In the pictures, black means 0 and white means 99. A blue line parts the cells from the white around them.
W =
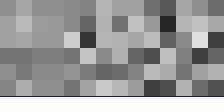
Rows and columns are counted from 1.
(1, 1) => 56
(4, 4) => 49
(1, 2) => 64
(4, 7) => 53
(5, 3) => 53
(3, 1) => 62
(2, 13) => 75
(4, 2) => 45
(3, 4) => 59
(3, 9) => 64
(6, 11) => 30
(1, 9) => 62
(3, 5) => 80
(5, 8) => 42
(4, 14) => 39
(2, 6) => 39
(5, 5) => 58
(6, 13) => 42
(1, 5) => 53
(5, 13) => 62
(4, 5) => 45
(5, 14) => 69
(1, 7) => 70
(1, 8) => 62

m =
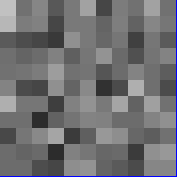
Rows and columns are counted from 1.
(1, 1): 75
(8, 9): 42
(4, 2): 39
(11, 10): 52
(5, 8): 42
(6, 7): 19
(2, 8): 49
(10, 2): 39
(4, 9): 31
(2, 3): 50
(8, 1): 43
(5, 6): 45
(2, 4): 27
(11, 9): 29
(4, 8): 41
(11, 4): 27
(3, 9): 25
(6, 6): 53
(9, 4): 64
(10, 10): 56
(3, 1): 35
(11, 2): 42
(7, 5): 50
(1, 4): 34
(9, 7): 59
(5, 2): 45
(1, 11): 44
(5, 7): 33
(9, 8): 55
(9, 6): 37
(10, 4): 17
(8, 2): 43
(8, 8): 42
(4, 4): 50
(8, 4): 38
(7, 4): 24
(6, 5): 39

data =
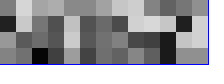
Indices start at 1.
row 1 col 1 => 49
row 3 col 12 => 76
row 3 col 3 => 42
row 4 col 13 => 56
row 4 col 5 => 61
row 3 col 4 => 33
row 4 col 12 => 56
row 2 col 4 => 31
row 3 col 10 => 25
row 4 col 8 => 38
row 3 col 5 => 79
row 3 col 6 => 34
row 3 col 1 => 59
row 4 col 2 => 44
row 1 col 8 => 77

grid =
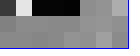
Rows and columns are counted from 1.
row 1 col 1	22
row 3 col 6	56
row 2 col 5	53
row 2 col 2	54
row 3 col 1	53
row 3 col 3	52
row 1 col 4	2
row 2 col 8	56

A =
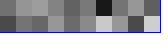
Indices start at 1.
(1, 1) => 44
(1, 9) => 59
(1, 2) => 58
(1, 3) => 61
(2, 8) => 59
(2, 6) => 53
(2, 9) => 29

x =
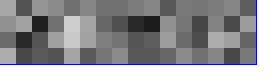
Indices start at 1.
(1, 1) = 65
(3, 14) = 67
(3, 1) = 42
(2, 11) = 56
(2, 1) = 56
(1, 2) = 32
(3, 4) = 62
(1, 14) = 48
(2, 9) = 16
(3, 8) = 45
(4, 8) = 54
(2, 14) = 51
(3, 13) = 30
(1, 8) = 44
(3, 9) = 33
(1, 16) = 36
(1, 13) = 46
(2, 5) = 80
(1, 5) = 43
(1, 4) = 54
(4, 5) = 64

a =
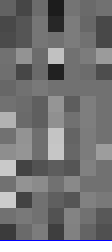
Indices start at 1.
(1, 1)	38
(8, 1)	69
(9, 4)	76
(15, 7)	31
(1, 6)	41
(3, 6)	44
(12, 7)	44
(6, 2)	44
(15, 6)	39
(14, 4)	32
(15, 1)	23
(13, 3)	44
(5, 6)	42
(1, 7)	44
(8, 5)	44
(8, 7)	44
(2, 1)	28
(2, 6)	40
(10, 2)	58
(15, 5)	50
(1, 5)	45
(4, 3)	42
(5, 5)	44
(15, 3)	48
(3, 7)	28
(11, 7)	44
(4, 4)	75
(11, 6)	50
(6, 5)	44
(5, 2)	27
